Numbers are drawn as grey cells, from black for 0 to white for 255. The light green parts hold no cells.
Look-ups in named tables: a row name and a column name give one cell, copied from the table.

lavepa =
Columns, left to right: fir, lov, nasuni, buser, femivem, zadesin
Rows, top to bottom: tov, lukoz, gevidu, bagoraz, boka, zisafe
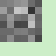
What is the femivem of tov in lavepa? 108
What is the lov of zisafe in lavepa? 138
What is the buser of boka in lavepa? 126
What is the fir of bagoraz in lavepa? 81
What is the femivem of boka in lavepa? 105
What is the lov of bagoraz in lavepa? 141
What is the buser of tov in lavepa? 150
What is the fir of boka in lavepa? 106
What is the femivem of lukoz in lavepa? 52

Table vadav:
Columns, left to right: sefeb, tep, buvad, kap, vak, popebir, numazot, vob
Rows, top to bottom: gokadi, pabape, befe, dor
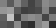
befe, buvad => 63
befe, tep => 195
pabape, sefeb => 150
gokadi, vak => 67
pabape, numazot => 131
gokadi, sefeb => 129
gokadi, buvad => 136
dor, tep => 80

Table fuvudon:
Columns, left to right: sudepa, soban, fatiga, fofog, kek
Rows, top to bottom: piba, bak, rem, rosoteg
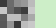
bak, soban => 104
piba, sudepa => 58
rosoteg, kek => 200
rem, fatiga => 191
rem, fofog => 127
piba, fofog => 151

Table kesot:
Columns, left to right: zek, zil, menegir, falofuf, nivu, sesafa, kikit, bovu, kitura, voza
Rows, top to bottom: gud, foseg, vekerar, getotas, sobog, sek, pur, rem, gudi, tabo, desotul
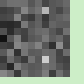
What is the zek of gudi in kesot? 58
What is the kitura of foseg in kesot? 72
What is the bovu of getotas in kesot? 101
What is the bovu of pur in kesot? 48
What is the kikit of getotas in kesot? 64
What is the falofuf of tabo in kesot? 99
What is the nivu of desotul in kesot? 91

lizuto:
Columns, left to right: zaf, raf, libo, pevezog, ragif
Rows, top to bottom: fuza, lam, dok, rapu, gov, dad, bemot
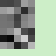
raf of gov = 138
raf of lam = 168
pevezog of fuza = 157
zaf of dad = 20
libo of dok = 63
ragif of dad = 72
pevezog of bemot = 82
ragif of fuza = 140
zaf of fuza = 69
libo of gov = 181
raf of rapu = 114
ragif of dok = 146
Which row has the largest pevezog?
dad

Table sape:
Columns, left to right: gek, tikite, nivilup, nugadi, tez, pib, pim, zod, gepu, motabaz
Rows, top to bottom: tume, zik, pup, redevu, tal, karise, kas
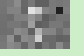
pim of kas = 117
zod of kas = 105
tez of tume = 120
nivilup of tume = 140
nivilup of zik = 131
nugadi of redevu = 111
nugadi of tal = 133
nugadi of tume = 104
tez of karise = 132
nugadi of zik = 102
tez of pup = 149
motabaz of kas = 110
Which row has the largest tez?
zik

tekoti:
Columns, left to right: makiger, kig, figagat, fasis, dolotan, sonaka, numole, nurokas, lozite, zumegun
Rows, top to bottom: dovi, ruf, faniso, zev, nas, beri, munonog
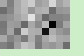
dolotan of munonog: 182
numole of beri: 167
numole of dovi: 169
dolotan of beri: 172
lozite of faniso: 131
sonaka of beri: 128
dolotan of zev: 168
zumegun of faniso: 136
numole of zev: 185
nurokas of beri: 187
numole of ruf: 179
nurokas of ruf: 109
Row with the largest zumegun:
dovi

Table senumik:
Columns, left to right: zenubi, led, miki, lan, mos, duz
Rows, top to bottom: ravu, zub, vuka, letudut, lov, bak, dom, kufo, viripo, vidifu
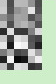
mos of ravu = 146
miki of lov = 56
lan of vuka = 161
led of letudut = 78
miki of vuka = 165
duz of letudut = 82
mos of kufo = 225
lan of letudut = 181
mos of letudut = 153
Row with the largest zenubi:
dom

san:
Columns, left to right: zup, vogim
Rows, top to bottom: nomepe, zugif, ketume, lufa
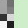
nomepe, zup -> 163
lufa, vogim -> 31
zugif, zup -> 161
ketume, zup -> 49
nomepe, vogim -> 113
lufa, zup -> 244
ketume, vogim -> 215
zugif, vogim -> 127
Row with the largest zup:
lufa

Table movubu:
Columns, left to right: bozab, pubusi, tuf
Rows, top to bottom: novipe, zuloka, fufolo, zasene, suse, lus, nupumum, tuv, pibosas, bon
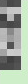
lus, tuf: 173
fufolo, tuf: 83
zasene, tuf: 78
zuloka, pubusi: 198
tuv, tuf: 201
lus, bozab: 181
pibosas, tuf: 77
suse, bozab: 185
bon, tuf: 83
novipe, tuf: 78
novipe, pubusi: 72
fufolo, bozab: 63
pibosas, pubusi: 65

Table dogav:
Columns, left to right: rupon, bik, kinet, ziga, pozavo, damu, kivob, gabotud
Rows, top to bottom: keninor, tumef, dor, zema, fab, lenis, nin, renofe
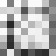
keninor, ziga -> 178
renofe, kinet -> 100
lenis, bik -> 54
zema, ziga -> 240
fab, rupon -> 252
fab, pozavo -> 242
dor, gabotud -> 127
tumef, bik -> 219
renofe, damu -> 54
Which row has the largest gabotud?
renofe

